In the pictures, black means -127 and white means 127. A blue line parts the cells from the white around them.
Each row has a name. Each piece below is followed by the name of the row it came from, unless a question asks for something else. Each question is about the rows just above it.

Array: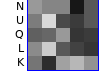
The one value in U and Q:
[-68]
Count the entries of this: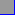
1
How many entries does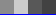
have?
4
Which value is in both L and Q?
[-74]
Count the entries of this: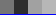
4
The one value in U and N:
[-39]
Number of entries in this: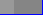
3

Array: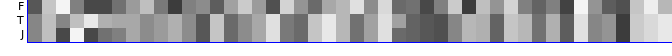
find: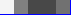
F
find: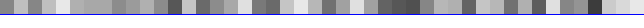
T
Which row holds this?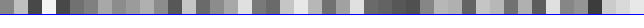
J
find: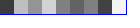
F
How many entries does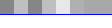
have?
8
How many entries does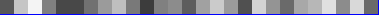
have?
27

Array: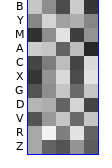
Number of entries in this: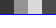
4
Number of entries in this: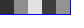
5
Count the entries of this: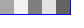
5
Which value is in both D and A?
[-28]
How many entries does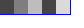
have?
5
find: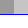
V
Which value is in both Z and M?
[20]

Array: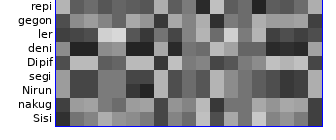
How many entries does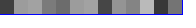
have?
13
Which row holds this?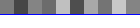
Sisi

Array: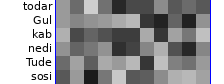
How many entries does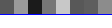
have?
8
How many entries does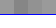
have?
4
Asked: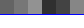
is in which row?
nedi
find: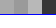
Tude
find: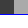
kab
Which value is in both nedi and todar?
[-87]

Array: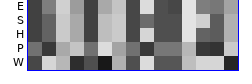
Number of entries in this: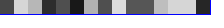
15
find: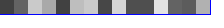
H

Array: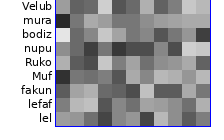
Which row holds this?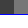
nupu
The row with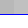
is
lefaf
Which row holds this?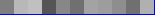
lefaf
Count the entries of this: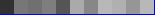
11
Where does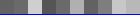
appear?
Velub

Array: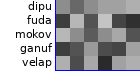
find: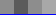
mokov
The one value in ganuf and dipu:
[33]
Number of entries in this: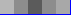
5
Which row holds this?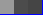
ganuf
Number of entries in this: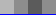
4
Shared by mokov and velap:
[40]

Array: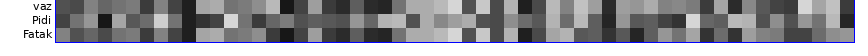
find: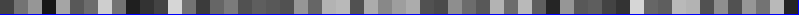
Pidi
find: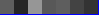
Pidi
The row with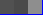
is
Pidi
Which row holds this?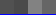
vaz
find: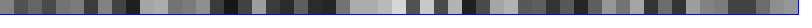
Fatak

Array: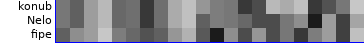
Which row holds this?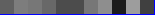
Nelo
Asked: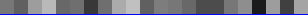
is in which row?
Nelo
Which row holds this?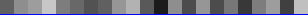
fipe

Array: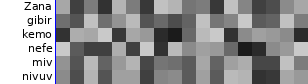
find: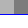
Zana
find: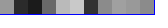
kemo

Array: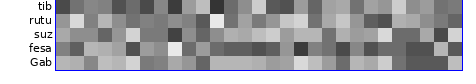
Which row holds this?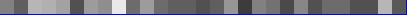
fesa
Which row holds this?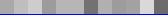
suz
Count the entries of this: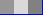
3
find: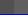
fesa

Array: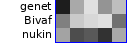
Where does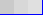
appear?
Bivaf
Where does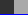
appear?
nukin
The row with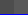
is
nukin

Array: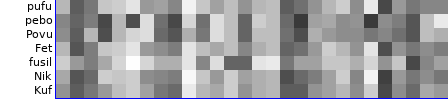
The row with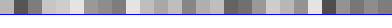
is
Fet
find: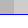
pufu

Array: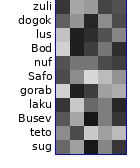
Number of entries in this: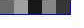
5
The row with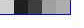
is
gorab
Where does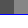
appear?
lus

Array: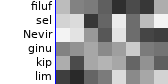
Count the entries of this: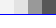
4
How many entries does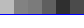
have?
6
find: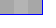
kip
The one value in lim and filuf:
[-4]
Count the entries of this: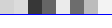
8

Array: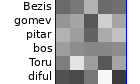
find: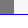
diful
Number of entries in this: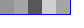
5
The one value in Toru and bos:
[29]

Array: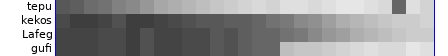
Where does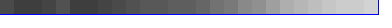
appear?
kekos
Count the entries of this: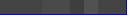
9
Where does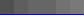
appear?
Lafeg

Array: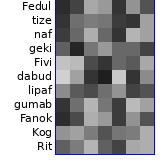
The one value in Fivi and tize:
[-75]
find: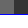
naf

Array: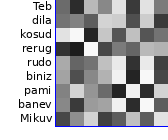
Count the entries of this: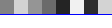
8
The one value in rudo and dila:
[-12]
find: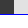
Teb
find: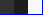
rerug

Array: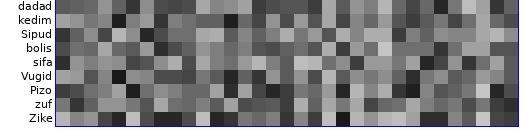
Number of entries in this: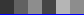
6
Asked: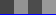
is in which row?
kedim
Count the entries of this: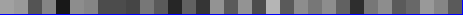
33
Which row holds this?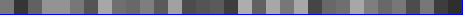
zuf

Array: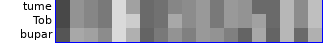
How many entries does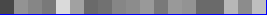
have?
19
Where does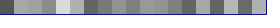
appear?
bupar
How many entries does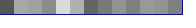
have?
13
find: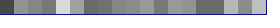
tume

